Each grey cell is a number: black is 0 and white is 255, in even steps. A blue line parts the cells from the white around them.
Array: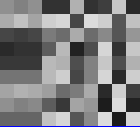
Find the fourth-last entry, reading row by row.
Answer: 137
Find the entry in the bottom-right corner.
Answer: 214
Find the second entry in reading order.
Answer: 129
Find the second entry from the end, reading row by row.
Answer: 28
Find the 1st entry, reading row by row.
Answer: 144
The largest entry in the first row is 199
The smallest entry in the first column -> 42
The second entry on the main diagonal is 193
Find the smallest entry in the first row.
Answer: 42
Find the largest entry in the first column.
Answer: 171
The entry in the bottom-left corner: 101
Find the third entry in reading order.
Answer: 144
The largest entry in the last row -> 220
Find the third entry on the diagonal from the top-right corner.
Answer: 137

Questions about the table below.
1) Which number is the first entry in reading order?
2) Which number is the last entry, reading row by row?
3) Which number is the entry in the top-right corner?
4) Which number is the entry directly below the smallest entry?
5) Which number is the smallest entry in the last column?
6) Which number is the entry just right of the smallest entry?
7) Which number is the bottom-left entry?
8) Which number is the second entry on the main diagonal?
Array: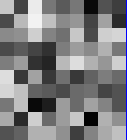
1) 199
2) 192
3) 62
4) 131
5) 42
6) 177
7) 82
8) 185

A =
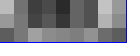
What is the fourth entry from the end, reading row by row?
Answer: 126
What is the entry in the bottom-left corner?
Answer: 93
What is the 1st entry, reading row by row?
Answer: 187
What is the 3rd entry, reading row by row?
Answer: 62
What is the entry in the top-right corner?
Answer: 153
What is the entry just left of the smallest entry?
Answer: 74
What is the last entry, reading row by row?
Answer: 93
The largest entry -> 195

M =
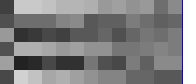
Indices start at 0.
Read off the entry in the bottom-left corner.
72
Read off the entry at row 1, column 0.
80
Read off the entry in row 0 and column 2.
201
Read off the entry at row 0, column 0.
64
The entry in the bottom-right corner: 88
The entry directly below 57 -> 175
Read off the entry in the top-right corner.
138
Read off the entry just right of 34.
41
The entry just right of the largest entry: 194
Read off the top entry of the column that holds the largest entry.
201
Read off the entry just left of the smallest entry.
160
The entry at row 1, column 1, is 110
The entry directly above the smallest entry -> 175
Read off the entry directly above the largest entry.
34
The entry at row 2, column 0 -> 153
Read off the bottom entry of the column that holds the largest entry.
209
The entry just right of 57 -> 72
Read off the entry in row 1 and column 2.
110

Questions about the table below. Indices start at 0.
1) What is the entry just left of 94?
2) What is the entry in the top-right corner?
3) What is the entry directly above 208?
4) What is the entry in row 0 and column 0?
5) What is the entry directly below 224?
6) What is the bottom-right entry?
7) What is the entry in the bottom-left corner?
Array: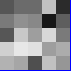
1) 23
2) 43
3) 86
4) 86
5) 79
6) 150
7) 178

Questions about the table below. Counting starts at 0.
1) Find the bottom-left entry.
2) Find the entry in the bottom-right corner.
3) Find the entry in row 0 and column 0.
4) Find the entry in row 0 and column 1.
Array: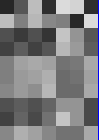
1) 135
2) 169
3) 39
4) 86
